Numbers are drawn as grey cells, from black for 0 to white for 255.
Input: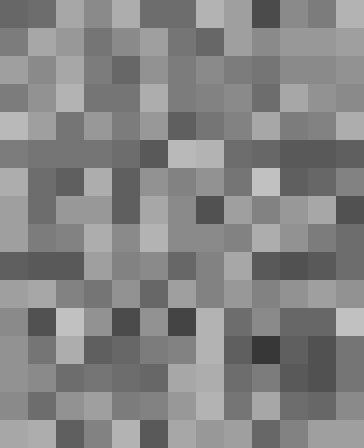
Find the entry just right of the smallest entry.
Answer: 95
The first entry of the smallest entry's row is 146
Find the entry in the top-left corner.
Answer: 103
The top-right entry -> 179
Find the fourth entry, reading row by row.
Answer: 138
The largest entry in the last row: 179
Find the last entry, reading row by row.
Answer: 159
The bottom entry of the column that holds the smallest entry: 103
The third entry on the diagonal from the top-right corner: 138
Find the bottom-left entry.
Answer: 167
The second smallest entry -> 68
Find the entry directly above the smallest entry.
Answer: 138
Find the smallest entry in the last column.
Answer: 81
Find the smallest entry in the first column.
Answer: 95
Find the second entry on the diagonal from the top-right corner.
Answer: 152
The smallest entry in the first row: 75
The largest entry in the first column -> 185
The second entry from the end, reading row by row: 159
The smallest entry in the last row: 89

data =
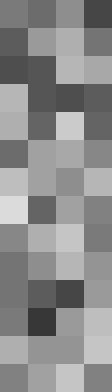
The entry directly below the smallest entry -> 148
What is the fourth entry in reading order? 70
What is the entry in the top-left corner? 122
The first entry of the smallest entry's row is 122
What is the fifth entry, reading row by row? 92
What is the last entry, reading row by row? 129
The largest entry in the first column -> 219
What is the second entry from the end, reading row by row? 197
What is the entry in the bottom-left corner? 129
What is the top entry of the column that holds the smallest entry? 108
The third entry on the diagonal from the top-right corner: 85
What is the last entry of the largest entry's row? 129

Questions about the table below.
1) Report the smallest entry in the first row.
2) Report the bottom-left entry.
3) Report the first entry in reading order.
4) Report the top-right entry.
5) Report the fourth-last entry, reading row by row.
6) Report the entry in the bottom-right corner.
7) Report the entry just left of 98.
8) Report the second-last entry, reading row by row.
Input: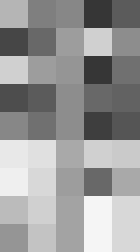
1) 54
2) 149
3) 181
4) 91
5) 195
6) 216
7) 104
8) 245

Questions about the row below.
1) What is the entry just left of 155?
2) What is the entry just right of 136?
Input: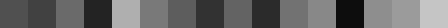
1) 142
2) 13

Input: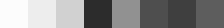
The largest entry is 252
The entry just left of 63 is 78

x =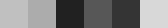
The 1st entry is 192
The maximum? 216
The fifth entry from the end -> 172

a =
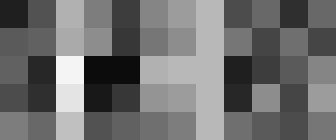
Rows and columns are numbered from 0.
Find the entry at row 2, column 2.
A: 244
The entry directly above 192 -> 228
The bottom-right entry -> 118
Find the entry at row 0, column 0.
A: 31
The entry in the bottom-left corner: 125
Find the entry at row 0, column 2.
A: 177
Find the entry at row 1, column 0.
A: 90
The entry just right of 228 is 24
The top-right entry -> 104
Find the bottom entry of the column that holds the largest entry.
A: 192
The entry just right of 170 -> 141
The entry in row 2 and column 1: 39
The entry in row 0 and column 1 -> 82
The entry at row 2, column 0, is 97
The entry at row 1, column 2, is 170

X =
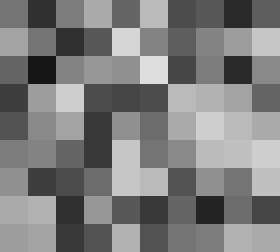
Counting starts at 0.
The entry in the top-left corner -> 116
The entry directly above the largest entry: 131
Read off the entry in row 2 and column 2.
131
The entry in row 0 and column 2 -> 124
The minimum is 22
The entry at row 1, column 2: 48
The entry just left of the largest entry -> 144
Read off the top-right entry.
94
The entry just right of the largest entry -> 69
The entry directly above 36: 144
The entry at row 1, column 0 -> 163
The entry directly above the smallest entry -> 116
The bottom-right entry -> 170
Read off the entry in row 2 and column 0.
101
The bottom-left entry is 157
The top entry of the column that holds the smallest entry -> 48
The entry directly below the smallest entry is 157
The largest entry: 222
